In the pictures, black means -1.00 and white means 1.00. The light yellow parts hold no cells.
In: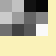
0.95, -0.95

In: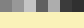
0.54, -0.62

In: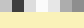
0.97, -0.51

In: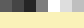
1.00, -0.71

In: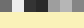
0.86, -0.68

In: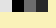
0.78, -0.99
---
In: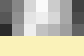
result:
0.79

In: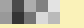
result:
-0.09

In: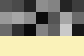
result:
0.11

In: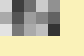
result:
0.23

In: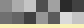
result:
-0.49

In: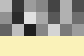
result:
0.76

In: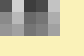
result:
-0.18
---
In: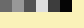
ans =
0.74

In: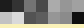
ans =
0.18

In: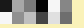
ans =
-0.47

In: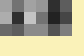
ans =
0.08

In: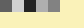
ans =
-0.72

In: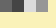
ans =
-0.46

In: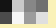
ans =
0.94

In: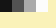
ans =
-0.36

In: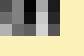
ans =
-0.25

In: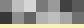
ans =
0.49
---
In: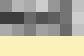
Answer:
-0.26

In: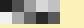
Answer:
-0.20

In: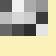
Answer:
0.69

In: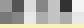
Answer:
0.54

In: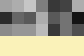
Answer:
-0.30

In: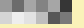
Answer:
0.49

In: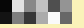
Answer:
0.34

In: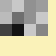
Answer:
-0.13

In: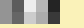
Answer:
0.60
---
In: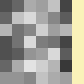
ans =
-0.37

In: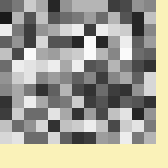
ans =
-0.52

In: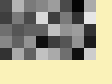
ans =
-0.13

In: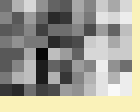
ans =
-0.31

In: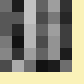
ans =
-0.05
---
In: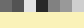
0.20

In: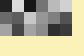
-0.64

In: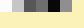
-0.94

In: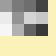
-0.22

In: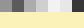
0.81

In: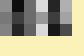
-0.81

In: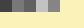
0.52
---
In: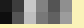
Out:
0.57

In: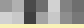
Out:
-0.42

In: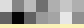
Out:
0.47

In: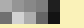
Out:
0.07

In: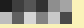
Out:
-0.33

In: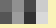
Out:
-0.43
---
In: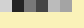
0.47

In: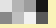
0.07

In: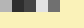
-0.12

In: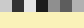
0.12

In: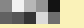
-0.85

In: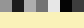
0.81

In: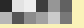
0.18

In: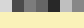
-0.69
